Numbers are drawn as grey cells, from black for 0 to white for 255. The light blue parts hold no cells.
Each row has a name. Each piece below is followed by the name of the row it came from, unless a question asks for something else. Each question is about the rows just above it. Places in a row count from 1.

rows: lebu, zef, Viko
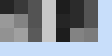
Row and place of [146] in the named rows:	Viko, 1
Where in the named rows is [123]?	Viko, 7
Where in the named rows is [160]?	Viko, 2
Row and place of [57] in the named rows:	lebu, 2
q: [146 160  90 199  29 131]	Viko
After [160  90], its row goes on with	[199  29 131 123]
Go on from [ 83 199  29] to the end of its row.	[43 83]

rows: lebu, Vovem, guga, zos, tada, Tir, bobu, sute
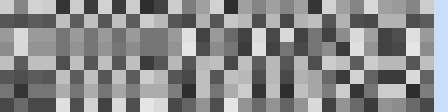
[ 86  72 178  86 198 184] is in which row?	Vovem
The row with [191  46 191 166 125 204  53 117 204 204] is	bobu
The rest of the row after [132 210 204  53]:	[204  59 210  59 204  46  66 204 125 160 210  46 160 132 160 132 160  53
 210 160 132 217 160 154 132 204]
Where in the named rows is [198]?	Vovem, 17
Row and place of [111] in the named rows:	guga, 9
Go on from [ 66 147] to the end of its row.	[105  59 147 140 105  72]
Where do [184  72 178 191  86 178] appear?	Vovem

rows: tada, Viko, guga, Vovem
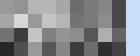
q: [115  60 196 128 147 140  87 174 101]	guga
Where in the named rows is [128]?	guga, 4
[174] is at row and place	guga, 8
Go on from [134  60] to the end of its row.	[109  47  66]
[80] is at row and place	Vovem, 2

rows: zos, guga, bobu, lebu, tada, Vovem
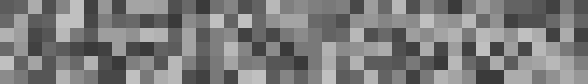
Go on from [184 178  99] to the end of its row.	[164  86 127 139  65 105  72 121 139 121  99 105 184  80 105  72 158 139
 164 178 121 184 172 145 192 172  65 172  65]
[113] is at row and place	zos, 16
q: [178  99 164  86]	bobu
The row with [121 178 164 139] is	Vovem

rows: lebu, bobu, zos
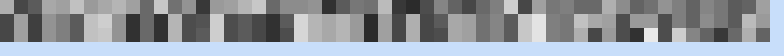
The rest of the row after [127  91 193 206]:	[147  49 105  49 181  77  83 206  77  91  71  49  91 214 181 168 181 154
  43 160  71 175  71  91 168 160 113 133  91 199 227 127 119 193 168 160
  77 154 154  77 127  99 140 119  91 187 154]
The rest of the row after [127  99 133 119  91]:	[ 99 160]
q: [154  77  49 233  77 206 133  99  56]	zos
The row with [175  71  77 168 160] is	zos
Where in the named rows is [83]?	bobu, 15

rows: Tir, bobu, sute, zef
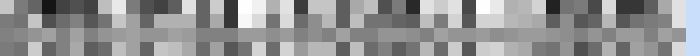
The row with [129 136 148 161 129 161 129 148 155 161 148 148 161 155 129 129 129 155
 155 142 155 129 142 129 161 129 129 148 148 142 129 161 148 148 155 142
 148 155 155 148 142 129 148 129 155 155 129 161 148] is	sute
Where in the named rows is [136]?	sute, 2
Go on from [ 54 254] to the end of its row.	[241 177 225  60 197 197  94 169 190  80 123  41 225 204 225  73 254 233
 177 183 211  34 115 123  73 218  54  54  94 169 225]
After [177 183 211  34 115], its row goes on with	[123  73 218  54  54  94 169 225]

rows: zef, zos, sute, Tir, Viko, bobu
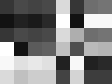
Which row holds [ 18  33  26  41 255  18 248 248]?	zos
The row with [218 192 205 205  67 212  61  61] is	bobu

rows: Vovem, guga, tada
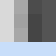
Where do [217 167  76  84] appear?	Vovem
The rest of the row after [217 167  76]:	[84]
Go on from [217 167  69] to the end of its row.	[84]
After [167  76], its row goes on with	[84]
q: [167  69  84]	tada
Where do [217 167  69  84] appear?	tada
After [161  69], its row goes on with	[84]

